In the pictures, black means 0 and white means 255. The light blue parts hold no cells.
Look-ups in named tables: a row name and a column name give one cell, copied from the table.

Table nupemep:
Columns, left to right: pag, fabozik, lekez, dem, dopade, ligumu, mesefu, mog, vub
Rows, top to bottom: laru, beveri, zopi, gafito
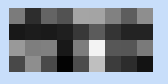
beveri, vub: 35
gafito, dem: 3
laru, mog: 93
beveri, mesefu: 52
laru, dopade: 165
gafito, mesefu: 60
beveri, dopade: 56
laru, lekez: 100
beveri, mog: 35
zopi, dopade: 125
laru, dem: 82

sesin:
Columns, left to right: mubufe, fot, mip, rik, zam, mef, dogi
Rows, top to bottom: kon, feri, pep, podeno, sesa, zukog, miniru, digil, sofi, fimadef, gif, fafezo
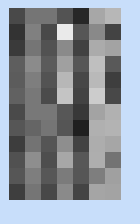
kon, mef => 167
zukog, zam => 67
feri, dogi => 67
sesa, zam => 71
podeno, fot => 139
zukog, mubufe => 97
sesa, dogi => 62
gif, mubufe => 86
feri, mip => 73
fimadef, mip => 78
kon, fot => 117
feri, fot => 128
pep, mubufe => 58
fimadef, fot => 142
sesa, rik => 183
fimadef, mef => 174
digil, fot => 101

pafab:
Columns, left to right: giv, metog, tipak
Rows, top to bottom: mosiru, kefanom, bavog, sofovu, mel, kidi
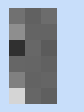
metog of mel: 99
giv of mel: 128
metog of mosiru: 97
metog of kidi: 102
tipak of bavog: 91
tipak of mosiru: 108
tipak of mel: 101
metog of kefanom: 100
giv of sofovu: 102
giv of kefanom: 142
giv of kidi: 213
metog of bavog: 103
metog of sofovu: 101
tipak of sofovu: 97
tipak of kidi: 95
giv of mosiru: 113
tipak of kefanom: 100
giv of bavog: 48

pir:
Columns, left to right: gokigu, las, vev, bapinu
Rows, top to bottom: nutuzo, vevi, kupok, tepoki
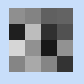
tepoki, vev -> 133
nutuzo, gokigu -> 143
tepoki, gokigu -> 133
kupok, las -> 145
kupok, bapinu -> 146
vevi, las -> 189
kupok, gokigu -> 214
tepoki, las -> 169
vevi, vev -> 48
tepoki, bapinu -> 51
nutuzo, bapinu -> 99
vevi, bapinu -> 81
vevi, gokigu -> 31
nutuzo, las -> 131
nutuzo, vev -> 96
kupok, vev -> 24
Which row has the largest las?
vevi

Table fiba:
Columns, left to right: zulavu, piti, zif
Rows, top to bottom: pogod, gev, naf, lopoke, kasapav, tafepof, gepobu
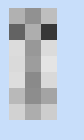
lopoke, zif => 228
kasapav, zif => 217
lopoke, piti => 157
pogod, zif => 190
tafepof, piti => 141
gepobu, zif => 205
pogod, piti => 145
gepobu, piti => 173
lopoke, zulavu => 218
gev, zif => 55
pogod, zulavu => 177

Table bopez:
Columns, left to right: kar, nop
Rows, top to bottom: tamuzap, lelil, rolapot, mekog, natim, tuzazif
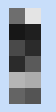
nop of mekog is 90
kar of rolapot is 73
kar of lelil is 23
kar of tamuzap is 110
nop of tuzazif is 84
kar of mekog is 43
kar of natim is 181
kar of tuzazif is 100
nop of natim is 172
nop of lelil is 31
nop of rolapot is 43
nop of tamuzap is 228

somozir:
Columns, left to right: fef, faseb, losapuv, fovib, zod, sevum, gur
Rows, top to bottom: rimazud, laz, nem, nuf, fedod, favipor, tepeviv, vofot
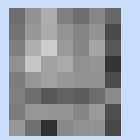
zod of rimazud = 111
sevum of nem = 165
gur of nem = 87
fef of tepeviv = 123
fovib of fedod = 152
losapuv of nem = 204
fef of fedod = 124
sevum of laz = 148
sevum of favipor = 109
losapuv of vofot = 49
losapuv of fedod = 161

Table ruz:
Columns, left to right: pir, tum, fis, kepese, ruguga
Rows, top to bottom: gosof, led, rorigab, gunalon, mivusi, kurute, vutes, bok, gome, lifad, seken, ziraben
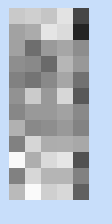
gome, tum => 214
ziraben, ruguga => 96
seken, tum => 215
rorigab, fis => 154
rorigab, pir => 161
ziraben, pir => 186
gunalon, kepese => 182
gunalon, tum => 137
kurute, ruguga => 88

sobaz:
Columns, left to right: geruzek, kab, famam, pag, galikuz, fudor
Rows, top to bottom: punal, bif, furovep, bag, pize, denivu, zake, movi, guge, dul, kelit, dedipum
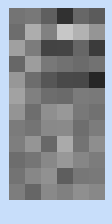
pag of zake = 152
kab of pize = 109
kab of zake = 110
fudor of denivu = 121
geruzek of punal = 116
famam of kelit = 145
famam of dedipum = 137
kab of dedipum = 102
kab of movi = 116
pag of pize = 73
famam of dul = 136
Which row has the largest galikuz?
bif

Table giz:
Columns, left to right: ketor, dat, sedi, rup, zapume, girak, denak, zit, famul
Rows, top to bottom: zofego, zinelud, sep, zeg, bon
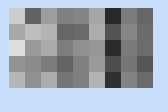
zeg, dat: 139
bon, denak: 48
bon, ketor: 182
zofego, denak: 40
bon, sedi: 172
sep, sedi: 170
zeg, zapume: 128
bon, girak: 178
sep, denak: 43
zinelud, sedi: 180
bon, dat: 144

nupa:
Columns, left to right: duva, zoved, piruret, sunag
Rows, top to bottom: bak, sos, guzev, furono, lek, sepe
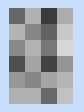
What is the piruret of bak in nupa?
59
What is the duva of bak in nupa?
102
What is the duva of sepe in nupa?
176
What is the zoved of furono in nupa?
164
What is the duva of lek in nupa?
152
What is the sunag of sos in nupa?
200
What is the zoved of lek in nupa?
135
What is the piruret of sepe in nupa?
105
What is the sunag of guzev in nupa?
215
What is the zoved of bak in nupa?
177
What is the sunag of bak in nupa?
172
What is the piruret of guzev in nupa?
119
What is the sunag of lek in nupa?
181
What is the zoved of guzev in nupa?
178
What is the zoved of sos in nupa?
134
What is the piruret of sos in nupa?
99
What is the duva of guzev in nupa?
136

